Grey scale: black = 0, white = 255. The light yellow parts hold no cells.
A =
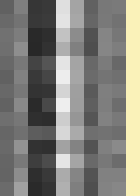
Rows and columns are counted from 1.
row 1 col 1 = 97
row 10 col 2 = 112
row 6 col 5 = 237
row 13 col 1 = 100
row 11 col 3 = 50
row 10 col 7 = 111
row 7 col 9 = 122
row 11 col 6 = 131
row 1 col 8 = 120
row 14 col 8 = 131
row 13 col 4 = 57
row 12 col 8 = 120
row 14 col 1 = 107
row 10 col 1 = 102
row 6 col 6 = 166
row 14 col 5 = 176
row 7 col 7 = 90
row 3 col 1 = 113
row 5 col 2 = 120
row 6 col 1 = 97
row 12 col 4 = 76
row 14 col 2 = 161
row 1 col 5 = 223
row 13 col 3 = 46
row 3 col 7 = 81
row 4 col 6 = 128
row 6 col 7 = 107
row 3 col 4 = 46
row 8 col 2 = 137
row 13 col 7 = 83
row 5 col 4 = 85
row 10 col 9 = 110
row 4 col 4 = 50
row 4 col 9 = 126
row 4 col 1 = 111

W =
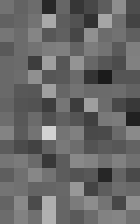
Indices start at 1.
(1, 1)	114
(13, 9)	100
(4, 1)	89
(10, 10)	138
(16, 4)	176
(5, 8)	86
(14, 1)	116
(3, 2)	108
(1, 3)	108
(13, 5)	92
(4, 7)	125
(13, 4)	115
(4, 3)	115
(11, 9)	87
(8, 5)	118
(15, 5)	102
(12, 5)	92
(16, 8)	130
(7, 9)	109
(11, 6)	109
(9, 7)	64
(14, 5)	104
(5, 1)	105
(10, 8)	74
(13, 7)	88
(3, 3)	133
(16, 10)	113
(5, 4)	159
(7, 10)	98
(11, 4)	98
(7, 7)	106
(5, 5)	86
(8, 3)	82
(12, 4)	56
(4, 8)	115
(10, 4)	210
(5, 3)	61
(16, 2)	130

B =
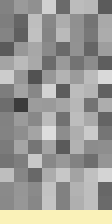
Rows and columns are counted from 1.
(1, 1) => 130
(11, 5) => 90
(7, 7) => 180
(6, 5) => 179
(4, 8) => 158
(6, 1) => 204
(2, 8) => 169
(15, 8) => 106
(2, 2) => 101
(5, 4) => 107
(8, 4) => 154
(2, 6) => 144
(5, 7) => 140
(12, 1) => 116
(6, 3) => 82
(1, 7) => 184
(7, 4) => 211
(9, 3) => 136
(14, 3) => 138
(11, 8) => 142
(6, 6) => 155
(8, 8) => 173
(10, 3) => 164
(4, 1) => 90
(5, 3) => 169
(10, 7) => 202
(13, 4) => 172
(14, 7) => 190
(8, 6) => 183
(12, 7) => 110
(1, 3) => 144
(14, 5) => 129
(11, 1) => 123
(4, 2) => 151
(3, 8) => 172
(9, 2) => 155
